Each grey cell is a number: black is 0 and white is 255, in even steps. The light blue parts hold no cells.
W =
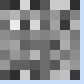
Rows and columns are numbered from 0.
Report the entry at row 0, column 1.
46
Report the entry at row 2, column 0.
108
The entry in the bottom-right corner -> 56
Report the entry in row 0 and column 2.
214
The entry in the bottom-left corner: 76
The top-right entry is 46
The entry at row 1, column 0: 163
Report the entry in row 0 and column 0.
67
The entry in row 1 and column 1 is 181
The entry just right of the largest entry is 67

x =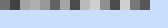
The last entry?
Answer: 87
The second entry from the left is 66
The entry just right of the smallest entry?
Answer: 164
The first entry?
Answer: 111

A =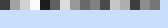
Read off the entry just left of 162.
62
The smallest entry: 28

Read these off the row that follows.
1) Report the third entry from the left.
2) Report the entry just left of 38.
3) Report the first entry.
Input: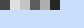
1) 196
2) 174
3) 71

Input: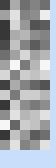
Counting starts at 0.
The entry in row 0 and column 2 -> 111
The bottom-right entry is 225
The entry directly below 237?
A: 92
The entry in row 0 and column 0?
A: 64
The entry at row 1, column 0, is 161
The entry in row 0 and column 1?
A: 171
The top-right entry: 111
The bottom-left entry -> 152
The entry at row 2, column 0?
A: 55
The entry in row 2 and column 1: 214
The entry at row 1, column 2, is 131
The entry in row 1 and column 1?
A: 225

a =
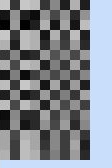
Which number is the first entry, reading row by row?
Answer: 199
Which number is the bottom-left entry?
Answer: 177
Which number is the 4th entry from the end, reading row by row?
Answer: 127
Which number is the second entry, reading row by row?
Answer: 52
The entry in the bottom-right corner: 41
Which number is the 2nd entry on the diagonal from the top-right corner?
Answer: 41
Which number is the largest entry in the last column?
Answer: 189
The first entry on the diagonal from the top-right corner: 30
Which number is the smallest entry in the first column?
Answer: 2
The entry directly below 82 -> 127
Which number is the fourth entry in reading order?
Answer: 189
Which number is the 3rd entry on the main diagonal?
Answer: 2
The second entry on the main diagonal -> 146
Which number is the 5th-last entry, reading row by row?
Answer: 71
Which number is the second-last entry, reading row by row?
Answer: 156

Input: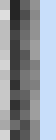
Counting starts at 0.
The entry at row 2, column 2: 99
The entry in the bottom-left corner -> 212
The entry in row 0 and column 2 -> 99
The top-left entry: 190
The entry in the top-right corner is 146
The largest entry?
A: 222
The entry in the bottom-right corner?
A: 137
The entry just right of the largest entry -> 37
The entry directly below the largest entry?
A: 190

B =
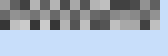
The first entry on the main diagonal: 157
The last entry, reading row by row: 191
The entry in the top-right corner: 96
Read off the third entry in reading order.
65
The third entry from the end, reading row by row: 168
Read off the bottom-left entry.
54
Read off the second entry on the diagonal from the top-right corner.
105

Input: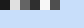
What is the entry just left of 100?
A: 224
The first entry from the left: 26
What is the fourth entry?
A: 47

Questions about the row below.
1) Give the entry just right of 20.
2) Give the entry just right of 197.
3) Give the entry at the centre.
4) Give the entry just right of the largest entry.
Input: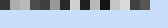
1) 197
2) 219
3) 209
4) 64

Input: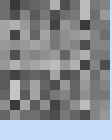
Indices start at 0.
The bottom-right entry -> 152
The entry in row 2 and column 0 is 164
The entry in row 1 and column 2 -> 132
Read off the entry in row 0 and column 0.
110
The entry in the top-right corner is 132
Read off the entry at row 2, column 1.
176
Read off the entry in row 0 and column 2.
90
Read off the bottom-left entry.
100
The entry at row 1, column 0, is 110
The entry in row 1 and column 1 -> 78
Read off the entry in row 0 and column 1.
57

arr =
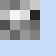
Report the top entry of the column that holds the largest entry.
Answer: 116
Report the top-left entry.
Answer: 139
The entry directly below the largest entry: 159
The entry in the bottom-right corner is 128
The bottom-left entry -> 150
